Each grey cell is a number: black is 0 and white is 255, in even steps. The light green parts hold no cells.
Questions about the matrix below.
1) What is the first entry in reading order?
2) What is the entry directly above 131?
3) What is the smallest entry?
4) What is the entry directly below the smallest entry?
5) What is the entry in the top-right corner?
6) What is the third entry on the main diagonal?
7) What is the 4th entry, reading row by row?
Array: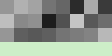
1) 150
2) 88
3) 29
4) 95
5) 58
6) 88
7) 116

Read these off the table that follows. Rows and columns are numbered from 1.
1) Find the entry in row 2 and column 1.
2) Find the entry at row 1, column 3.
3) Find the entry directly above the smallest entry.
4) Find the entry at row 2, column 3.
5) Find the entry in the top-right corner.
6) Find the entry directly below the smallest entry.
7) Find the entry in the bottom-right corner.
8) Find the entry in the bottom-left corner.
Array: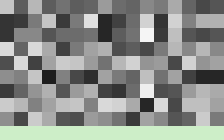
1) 52
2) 183
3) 162
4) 122
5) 85
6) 177
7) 122
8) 142

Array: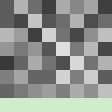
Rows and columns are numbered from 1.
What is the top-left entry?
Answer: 93
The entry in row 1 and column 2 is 178
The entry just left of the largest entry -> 85
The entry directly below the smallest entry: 127
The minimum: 57
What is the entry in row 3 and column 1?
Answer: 184
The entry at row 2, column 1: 93
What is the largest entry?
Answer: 222
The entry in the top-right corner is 63
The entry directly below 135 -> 178
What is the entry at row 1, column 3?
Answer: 109
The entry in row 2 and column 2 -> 71
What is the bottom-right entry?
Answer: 191
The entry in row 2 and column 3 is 197
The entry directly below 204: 143
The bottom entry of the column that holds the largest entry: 127
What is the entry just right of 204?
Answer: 93

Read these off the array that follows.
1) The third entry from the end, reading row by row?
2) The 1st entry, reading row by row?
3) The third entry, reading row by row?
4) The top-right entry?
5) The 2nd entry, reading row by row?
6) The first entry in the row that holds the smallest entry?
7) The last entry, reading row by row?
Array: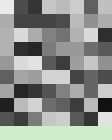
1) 89
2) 234
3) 53
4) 192
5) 76
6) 31
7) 226

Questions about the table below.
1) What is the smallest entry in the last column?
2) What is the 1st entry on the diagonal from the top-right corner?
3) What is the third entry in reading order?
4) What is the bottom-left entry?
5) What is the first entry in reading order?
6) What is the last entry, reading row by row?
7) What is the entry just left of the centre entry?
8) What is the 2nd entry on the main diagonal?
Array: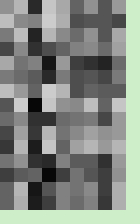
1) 70
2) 153
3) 41
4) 99
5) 145
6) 174
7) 197
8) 137

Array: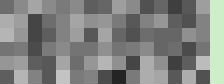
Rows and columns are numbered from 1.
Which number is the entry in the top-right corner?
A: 158
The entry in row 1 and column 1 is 109
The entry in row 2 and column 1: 173
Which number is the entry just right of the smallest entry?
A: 122
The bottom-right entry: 81
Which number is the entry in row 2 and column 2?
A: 158
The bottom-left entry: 94
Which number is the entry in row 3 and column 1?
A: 181
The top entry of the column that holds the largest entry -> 122
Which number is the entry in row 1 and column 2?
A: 138
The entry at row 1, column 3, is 165
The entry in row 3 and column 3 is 69
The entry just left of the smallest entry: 75
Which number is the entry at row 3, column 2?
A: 150
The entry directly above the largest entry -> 165

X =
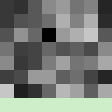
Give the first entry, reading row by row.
56
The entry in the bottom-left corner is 198
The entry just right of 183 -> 161
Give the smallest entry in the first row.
37
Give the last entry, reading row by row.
168
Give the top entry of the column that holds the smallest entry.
138
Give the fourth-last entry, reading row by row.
183
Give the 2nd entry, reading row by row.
49
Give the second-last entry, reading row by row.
95

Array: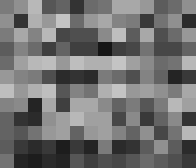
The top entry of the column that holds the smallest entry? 115
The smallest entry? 22
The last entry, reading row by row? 57
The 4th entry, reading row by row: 86
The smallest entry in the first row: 51
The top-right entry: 144
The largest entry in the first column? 190
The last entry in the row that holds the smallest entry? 99
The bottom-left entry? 115
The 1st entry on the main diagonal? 123
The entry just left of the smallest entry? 63
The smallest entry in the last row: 29
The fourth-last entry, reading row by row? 107
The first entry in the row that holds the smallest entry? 92
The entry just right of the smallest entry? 63
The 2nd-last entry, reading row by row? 79
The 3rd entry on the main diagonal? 131

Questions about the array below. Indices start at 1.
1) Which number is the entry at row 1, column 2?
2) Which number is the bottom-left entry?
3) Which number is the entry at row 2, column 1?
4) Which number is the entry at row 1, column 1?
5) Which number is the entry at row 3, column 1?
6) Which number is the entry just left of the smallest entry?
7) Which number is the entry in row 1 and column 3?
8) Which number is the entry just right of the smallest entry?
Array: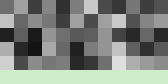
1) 160
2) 207
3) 194
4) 111
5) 32
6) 40
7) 62
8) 168

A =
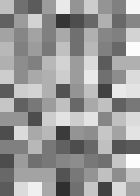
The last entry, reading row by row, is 163
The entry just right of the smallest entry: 112
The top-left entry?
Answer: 192
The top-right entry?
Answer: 246
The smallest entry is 47
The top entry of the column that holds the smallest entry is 233
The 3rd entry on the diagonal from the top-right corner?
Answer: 134
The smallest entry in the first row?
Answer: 91
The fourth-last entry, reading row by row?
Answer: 198
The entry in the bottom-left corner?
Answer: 91
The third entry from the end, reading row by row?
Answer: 65
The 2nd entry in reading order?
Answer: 112
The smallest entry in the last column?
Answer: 91
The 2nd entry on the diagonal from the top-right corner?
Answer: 104
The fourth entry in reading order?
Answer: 156
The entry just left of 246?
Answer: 128
